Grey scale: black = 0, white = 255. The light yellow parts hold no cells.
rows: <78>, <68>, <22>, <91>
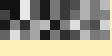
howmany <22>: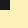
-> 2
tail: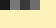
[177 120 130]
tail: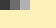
[120 130]
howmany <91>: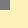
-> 3

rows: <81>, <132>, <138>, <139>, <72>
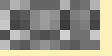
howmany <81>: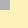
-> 3
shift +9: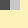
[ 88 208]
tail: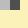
[ 90 135 155 145  69 125 135  79]
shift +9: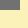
[122 122]

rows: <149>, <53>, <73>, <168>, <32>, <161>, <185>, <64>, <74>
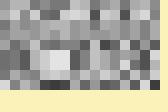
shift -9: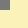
[111]
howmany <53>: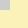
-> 5
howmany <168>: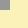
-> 5
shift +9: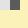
[236 100]
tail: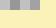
[205 181 111 193 130 205]
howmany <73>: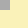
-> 3

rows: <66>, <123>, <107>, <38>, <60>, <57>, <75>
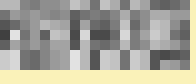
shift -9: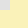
[217]
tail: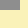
[154 194 172 115 194 172 115 184 163 106  96 106 124]
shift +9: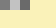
[133 203 115]
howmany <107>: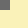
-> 4
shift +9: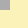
[181]

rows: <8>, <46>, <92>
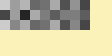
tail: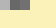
[170  81 147  70]
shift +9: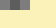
[134 102 134]
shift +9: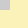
[213]
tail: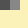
[70]
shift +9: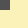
[90]
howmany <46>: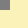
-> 3
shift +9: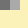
[122 179]

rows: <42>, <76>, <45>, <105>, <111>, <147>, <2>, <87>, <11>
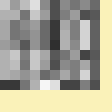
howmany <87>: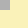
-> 1
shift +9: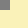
[135]
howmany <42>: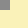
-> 3
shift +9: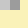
[208 165]

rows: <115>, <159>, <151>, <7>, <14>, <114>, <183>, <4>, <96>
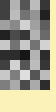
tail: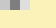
[ 85 188]
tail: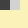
[ 85 188  54]
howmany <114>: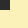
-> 3
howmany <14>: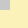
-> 2

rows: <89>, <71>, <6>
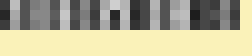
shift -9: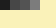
[ 20  62  74 115]
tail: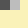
[ 71 136  71 168  60 180  51  71 180  83 157 180  51  71  60 136  71]
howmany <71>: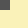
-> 4
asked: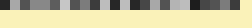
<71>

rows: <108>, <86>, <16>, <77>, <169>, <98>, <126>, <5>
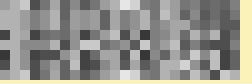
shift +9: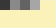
[ 64 146 108 175]
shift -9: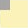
[157]
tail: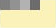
[157 146 157  99 166 127 146 178 127 146 166 166 117  99 117  90  90]
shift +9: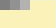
[136 155 187]
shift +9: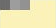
[117 166 155]

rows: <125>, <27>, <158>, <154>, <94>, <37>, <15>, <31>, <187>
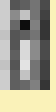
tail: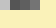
[53]
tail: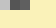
[116  53]
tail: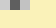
[116  65]
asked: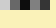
<158>

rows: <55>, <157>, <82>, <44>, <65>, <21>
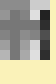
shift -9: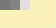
[110 122 214]
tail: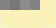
[79]
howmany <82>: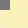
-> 4
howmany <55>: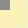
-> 3

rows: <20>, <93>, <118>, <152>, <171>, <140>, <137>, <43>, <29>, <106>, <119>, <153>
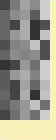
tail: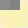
[140  79]
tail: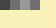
[206]
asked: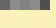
<140>
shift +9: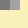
[130 172]
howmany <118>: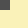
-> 1

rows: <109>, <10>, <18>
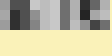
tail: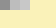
[111 177  36 167 189]
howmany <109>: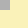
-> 2
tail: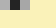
[189]
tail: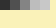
[111 189 144  68 111]
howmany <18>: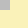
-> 2
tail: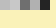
[167 189]
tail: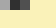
[144 189 200 111 177  36 167 189]

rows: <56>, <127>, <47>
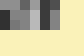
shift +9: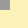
[164]
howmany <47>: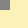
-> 2
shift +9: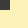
[68]
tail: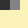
[131 185  59 131]
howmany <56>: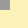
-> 1
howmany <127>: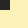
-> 0
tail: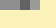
[59 79]

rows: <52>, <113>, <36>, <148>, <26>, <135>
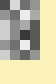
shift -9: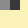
[130  47]
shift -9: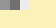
[139 103 227]
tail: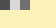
[148]

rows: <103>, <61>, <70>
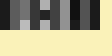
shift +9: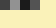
[ 74 155  36  92]
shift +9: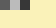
[101 196  64]
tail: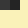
[ 65 146  17  83  27]
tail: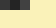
[146  17  83  27]
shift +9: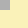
[185]

